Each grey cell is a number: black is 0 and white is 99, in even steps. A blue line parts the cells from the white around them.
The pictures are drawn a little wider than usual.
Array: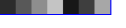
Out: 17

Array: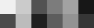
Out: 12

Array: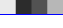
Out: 32

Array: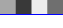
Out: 43

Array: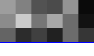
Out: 7

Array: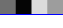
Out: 43

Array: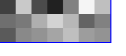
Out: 25

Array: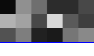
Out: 10

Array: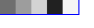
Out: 43
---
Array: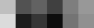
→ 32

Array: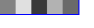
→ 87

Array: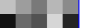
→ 61

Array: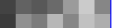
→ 38

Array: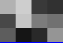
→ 80

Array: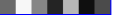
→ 96

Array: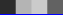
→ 70

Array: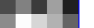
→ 50
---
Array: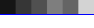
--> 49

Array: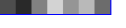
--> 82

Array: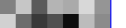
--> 70

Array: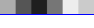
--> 46

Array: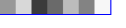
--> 41

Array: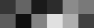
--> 17

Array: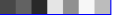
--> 89

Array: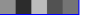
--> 32

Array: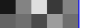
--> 22
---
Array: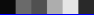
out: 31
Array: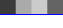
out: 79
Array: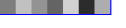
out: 57
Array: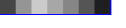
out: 79
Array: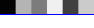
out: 48
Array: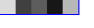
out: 36
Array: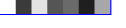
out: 88
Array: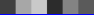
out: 78
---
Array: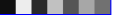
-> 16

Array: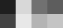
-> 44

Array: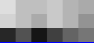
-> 74

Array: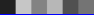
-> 51

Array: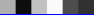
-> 75

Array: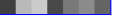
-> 79

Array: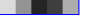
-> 14

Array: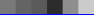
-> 35

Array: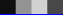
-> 81
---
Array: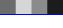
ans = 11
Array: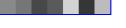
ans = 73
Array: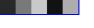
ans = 67
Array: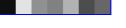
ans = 40
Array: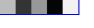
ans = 94
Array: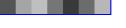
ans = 71
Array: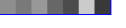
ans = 22
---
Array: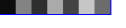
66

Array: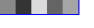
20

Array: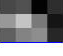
37

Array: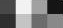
18

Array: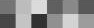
19

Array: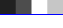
13

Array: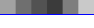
32

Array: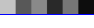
53

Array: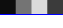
5
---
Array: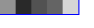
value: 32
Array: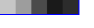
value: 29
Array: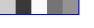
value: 97
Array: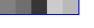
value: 21
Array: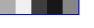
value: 24
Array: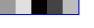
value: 1
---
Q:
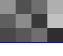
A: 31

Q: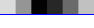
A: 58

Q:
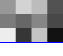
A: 82

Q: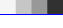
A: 77

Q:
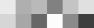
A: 68

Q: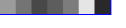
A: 45
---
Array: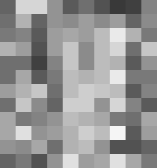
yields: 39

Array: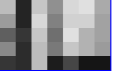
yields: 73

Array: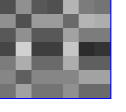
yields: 31

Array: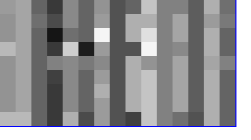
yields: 60

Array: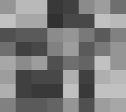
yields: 58

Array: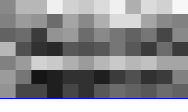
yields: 53

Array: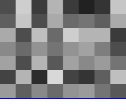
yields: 30

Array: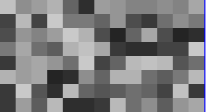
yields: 75

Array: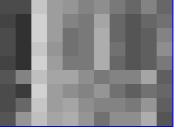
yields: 29
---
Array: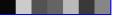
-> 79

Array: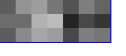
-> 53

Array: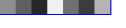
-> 37

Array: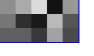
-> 37

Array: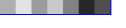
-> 88

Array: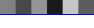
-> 28

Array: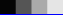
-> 33
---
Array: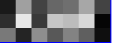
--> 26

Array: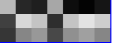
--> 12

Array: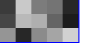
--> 48

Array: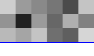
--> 53

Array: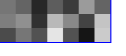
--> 15

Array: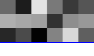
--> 88
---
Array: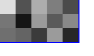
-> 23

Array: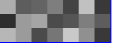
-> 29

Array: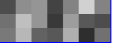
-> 38

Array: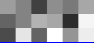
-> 39

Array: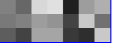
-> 64

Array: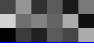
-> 13

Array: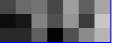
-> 37

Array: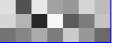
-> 66

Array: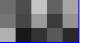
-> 20
